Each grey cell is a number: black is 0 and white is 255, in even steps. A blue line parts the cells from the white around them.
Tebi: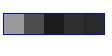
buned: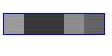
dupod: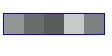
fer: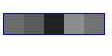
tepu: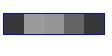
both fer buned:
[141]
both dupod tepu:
[149]
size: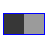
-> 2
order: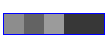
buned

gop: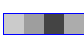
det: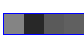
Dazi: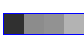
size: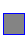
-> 1
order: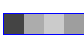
gop
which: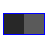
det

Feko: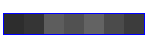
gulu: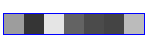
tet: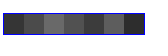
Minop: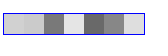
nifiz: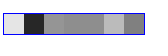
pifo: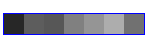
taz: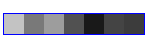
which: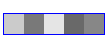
Minop
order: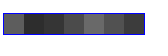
tet
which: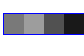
taz
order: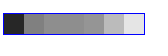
nifiz
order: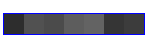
Feko
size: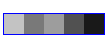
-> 5

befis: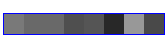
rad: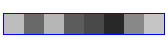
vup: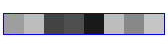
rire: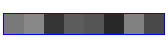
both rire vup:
[136]
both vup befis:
[79]
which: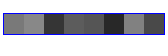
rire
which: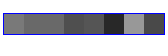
befis

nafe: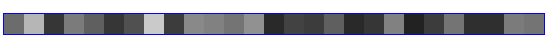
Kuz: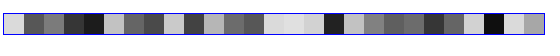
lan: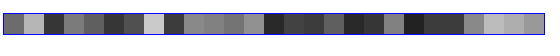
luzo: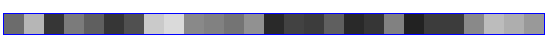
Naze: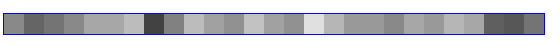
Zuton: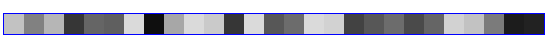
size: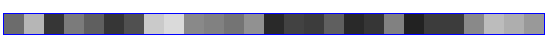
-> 27
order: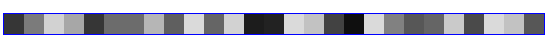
Zuton
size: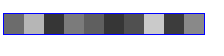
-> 10
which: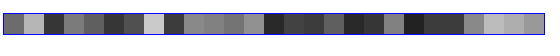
lan

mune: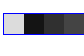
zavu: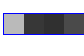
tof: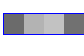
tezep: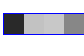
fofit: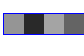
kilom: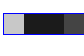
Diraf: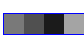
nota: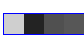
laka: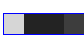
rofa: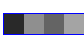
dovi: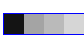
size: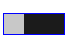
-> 3
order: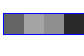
rofa
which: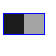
Diraf
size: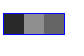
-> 3
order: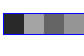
fofit

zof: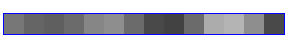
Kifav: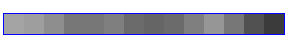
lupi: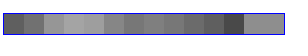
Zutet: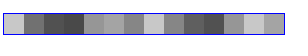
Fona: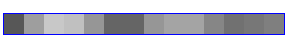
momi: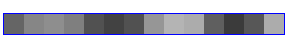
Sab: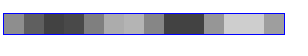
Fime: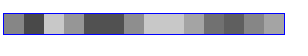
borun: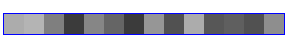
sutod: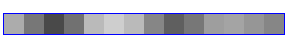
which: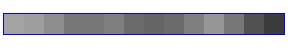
Kifav
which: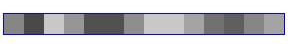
Fime
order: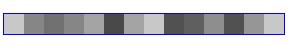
Fime
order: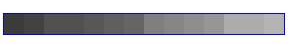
momi
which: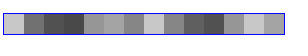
Zutet
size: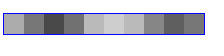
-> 10
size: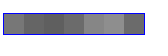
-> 7

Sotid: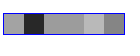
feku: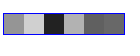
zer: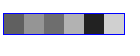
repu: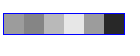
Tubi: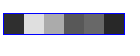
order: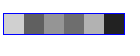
zer
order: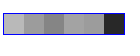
Sotid
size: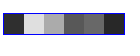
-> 6
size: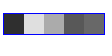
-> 5
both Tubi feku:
[104]
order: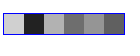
zer

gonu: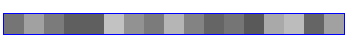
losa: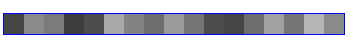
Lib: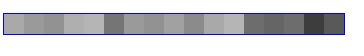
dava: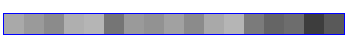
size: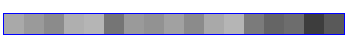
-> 17
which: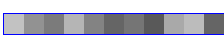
gonu
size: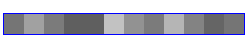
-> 12
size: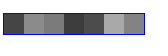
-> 7

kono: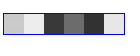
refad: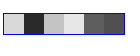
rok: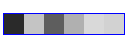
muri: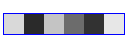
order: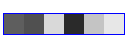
refad
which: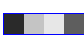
refad
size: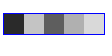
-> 5
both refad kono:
[231]
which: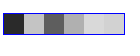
rok
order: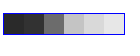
muri
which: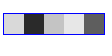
refad

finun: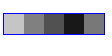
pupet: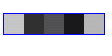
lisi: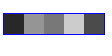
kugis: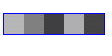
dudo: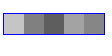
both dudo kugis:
[128]
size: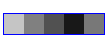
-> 5

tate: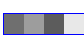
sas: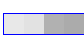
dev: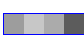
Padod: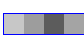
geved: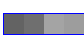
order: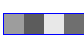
tate
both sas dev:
[171]
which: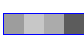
dev
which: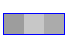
dev
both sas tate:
[232]
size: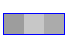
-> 3
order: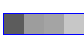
Padod

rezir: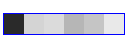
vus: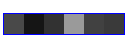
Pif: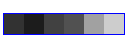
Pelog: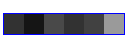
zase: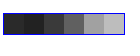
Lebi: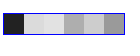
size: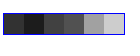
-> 6
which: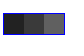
zase
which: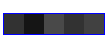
Pelog
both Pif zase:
[161]
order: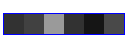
Pelog

